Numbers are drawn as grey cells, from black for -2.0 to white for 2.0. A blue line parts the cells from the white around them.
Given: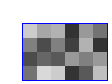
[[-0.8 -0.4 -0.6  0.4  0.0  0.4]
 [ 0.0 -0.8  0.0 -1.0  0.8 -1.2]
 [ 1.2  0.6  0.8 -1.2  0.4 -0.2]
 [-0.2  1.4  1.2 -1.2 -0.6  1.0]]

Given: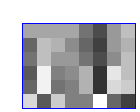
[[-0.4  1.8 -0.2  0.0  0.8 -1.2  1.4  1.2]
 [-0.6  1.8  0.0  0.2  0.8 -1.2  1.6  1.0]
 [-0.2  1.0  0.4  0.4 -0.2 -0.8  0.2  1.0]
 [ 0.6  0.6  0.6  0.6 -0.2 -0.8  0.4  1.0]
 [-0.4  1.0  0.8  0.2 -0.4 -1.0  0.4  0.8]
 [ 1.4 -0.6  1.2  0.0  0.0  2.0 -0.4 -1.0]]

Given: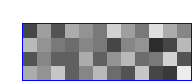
[[-0.9  0.5 -0.7  0.7  0.3 -0.1  1.3  0.5 -0.1  1.5  0.7  0.1]
 [-0.7  0.1 -0.5 -0.5  0.7 -0.5  0.3  0.9 -0.3 -0.1  1.3 -0.7]
 [ 0.9  0.3 -0.1 -0.3  0.1 -0.1 -0.9  0.1  0.3 -1.3 -0.9  0.9]
 [ 0.7  0.3  1.1 -0.5  0.1  0.9 -0.3 -0.7  1.1 -0.9 -1.1  1.7]]

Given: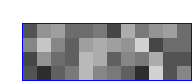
[[-0.7 -1.3 -0.5 -0.1  0.9  0.1 -0.1 -0.5 -1.3  1.3 -0.7  0.1]
 [-0.9  0.3 -0.3 -0.5  0.9  0.7 -0.5  0.1 -0.1  0.7 -0.7 -0.7]
 [ 0.1  1.1  0.1 -0.5  0.5  0.7  0.5  0.3  1.3 -0.9 -0.3 -0.3]
 [-0.7  0.3  0.5 -0.3 -0.3 -0.1 -0.9  0.7 -0.1  0.3  0.5 -0.3]]

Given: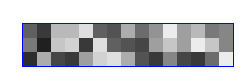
[[-1.3  0.7 -0.9 -1.1  0.5  1.3  1.5  0.7 -0.7 -1.1  0.1 -0.9 -1.1 -0.3
   1.7]
 [-0.5 -1.1  0.9  0.9  1.5 -0.5 -0.7  0.7 -0.3  0.3  1.7  0.5  0.9 -0.1
   0.1]
 [-0.1 -1.5  1.1  1.3 -1.1  1.5 -0.5 -0.7 -0.9  0.5  1.1  0.5  1.7  1.1
   0.1]]

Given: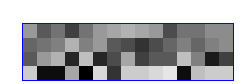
[[ 1.2 -1.8 -1.8  0.6 -2.0  1.4 -1.2  1.2  1.2  1.4  1.6 -1.8  1.0  1.2
   1.2]
 [ 0.4 -0.6 -0.2 -1.0 -0.2  0.4  0.6  0.8  0.6  0.4 -0.8 -0.2 -0.2  0.2
   0.2]
 [-0.4 -0.2  0.0  0.8  0.0  0.4 -0.6 -0.8 -1.2 -0.8 -0.4  0.0 -0.4  0.0
   0.2]
 [-0.6  0.4  0.8 -1.4  1.0 -1.4 -0.8  0.6 -1.0 -0.6 -0.6  1.0  0.0 -1.6
  -1.0]]

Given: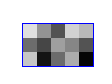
[[ 1.5  0.3 -0.7  1.3  0.9]
 [ 1.1 -1.7 -0.3  0.7 -1.9]
 [-0.3 -0.9  0.5  0.1 -0.7]]
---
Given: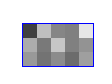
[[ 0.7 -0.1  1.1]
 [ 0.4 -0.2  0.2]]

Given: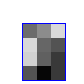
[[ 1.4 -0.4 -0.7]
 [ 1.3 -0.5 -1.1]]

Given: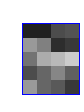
[[ 0.4  0.0 -1.3]
 [-0.2  0.7  0.9]]

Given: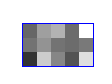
[[-0.2  0.3 -0.2]
 [-1.2  1.2  0.1]]

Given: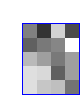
[[-0.5 -0.1  0.1]
 [ 0.9  0.5 -0.1]]

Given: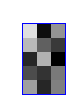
[[ 0.9 -0.5 -1.1]
 [-1.4  0.8 -2.0]]

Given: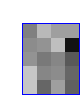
[[ 0.2  0.3  1.0]
 [ 0.3 -0.1  0.1]]

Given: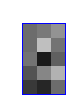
[[-0.3  1.0 -0.2]
 [-0.2 -1.6 -0.5]]

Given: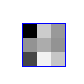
[[ 0.3  0.7  0.3]
 [-0.9  1.8  1.1]]
